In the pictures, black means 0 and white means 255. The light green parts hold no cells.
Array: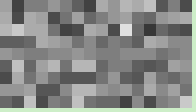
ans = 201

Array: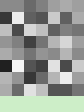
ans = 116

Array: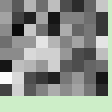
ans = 43

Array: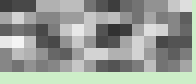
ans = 165

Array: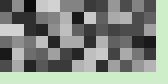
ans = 179
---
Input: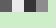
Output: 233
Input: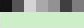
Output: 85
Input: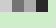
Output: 116
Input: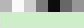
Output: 249
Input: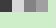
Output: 216
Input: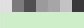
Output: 123
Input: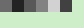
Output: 35
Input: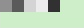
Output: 90
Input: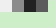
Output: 139
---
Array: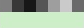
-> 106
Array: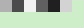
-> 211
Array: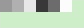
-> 252
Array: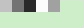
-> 161
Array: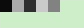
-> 130
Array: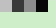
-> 7
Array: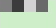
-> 105
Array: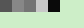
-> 10
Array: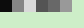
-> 153
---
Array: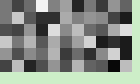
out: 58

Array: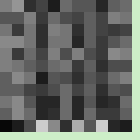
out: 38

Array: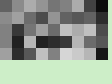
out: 172

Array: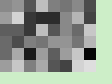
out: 117

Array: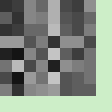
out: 73

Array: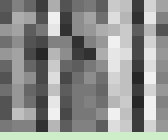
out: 60

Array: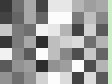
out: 180
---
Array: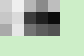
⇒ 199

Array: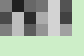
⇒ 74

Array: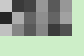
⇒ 37

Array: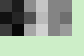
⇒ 17

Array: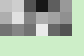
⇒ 174

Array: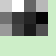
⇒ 113

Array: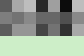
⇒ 126

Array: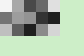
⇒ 116

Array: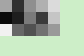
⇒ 10
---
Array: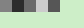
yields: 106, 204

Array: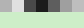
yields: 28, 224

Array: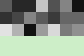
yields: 91, 226

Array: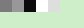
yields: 11, 255

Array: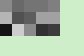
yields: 93, 204

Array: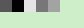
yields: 228, 228
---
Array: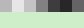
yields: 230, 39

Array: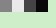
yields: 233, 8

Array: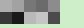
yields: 197, 25

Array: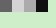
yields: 212, 15

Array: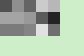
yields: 225, 35

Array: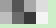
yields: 244, 57

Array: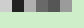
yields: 206, 34

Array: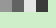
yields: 228, 58

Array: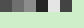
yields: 229, 36

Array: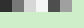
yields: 245, 47
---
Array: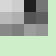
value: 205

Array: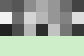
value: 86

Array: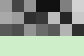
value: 69

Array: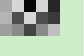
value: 214

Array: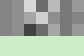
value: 142

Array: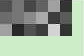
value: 117

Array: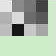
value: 137
